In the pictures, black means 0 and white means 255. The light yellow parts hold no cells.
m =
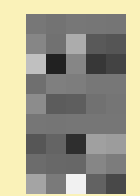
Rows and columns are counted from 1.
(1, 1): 119
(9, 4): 98
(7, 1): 86
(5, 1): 140
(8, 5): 124
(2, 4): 89
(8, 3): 103
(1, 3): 119
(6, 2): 117
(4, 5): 119
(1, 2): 115
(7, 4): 160
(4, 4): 119

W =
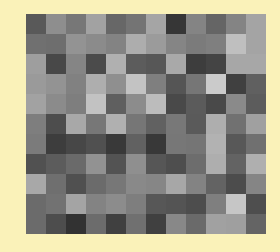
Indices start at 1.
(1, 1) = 89
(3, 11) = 167
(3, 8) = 169
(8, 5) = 83
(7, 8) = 119
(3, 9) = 61
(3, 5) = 176
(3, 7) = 87
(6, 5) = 176
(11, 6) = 112
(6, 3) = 168
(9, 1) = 168
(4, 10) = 203
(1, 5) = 103
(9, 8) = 167
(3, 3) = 133
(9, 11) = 76
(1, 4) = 162
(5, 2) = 139
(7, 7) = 56
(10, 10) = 127
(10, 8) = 84
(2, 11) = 191
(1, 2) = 142
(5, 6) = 140
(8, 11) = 99
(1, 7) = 165
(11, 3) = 50
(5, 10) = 73
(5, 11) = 138
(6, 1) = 126
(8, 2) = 92
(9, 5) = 119

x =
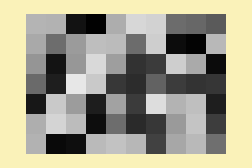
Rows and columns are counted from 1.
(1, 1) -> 180
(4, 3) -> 231
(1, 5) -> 173
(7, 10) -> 111
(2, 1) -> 169
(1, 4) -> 1
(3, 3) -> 151
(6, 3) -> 188
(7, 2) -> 9
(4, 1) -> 106
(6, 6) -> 42
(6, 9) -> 196
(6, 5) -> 109
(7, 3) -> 14
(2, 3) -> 155
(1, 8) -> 108
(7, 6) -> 183
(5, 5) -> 162
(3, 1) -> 149
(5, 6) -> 59
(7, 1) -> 178

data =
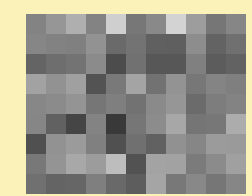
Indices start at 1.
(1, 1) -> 131
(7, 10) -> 155
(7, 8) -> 145
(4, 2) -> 146
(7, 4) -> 128
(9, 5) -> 105
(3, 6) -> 113
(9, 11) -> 134
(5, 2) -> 139
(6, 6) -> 118
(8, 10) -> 139
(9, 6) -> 93
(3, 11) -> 98
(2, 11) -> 112
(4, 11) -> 127
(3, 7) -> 87
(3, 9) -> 128
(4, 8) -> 147
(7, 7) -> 97
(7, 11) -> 154
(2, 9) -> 141
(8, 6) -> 82
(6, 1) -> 134
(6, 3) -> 69
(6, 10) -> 119
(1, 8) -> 211
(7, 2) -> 146
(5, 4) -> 118
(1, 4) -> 131
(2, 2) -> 130
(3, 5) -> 76
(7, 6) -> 112
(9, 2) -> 100

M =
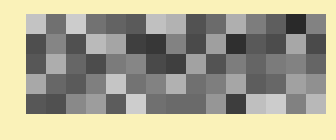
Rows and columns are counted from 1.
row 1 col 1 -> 195
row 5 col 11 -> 61
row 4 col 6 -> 115
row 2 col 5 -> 165
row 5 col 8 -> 106
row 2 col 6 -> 63
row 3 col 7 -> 73
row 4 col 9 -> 112
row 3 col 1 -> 87
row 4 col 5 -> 197
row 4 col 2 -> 103
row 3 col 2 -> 173
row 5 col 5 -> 92
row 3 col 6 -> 134
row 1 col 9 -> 82
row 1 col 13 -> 94
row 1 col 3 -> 204
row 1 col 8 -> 178
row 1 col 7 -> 192
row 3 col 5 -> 123
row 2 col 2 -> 133
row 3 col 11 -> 125

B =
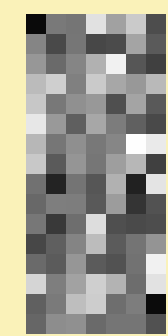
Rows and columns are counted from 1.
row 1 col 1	10
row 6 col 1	231
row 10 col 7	82
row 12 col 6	116
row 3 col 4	177
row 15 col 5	110
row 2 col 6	164
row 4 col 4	202
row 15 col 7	11
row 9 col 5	177
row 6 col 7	73
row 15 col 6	125
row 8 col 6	183
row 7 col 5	134
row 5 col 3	144
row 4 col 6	152
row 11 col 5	79
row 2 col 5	75
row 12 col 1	71
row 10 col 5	156
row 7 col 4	120
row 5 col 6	164
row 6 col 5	124
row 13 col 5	82
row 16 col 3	144
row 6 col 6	96
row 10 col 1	104
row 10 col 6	52
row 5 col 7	89
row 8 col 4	118
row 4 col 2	207

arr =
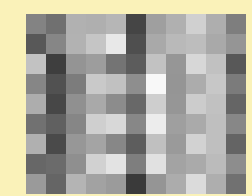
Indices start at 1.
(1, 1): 131
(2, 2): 134
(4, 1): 134
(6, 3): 134
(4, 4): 201
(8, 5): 227
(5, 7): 206
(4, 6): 142
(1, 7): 159
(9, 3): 180
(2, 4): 197
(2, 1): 88
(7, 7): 192
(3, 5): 116
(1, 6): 69
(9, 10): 174
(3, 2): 62
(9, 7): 149
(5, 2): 71
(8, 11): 141
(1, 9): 208
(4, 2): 81
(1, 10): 174
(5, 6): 104
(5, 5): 140
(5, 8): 150
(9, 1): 154
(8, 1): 103

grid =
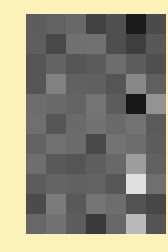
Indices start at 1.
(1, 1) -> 93
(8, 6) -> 158
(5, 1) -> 108
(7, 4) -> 73
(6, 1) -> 111
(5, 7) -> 147
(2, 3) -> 112
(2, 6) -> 63
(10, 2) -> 123
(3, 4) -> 91
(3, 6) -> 92
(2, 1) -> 94
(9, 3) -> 97
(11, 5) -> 103
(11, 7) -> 84
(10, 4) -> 116
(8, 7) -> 97
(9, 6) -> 224
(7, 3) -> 107
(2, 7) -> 88
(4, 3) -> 97
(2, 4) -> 113
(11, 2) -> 114

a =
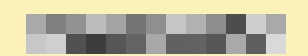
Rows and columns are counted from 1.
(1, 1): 169
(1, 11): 77
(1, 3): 146
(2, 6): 100
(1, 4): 188
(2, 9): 98
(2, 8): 97
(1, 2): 128

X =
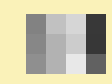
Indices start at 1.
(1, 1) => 130
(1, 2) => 193
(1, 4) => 56
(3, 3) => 232
